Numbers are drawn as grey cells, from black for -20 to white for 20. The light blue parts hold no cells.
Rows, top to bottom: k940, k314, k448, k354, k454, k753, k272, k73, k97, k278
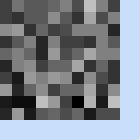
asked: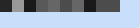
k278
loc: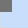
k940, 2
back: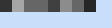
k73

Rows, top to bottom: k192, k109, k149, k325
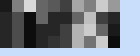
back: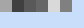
k192
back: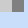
k192
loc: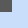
k192, 5
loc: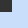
k325, 5
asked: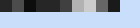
k149

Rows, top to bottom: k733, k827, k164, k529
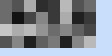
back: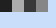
k827
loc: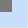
k529, 5
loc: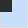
k733, 4
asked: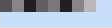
k529
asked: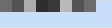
k733

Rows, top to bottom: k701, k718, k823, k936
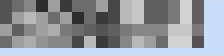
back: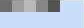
k936
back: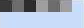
k718
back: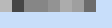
k936
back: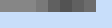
k823
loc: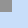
k936, 4

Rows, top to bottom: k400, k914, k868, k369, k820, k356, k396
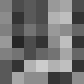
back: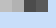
k914
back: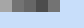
k820
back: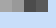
k400
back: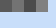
k868
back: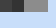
k396
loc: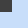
k396, 6

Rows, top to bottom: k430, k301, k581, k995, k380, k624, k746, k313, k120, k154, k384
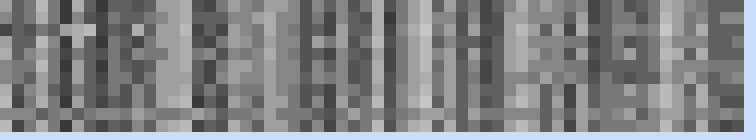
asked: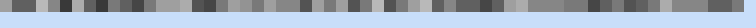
k995
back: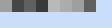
k120
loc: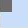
k624, 37
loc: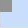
k995, 21
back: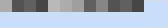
k384

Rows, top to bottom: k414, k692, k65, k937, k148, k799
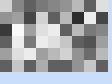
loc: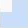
k65, 2
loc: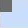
k148, 8
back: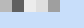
k65
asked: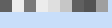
k937
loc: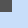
k937, 8
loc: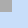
k799, 4

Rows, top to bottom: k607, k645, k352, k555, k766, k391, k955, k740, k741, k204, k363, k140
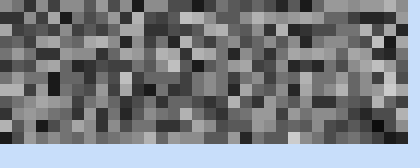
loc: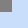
k140, 11
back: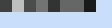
k955
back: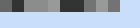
k766

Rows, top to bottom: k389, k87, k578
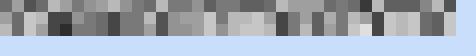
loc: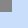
k389, 36
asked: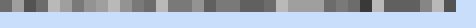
k389
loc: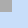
k87, 28
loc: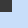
k389, 31
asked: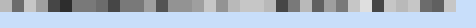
k578

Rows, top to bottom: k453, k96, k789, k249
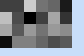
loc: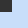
k96, 6
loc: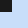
k453, 6

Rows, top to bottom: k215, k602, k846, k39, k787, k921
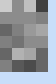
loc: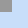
k846, 3
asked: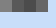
k921
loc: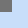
k39, 2

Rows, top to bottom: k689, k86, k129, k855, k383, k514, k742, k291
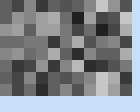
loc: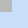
k514, 7
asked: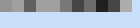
k129

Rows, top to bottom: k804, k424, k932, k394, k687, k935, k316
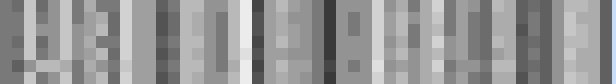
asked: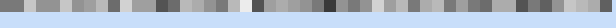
k932
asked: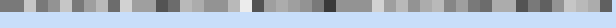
k316
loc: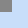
k316, 38
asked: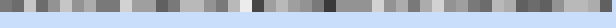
k394

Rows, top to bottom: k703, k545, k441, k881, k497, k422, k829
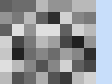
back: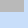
k703
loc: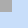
k829, 4
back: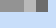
k703
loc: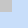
k497, 1
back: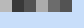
k829

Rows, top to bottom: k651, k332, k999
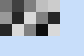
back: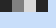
k332
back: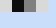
k999

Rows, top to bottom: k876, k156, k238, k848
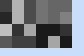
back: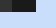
k238
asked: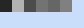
k156
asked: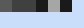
k848
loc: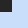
k156, 1

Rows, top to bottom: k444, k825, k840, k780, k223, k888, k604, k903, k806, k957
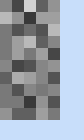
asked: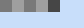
k223
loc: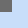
k840, 3
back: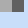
k604
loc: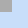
k604, 2

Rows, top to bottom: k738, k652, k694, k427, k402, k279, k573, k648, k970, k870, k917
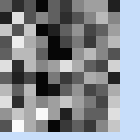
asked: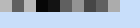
k648
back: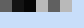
k648
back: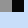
k402
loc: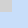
k279, 10
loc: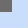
k738, 1
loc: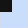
k648, 5

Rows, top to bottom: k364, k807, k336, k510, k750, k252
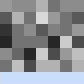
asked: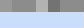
k364
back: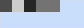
k510
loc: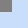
k336, 5
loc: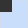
k336, 1
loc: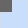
k750, 2

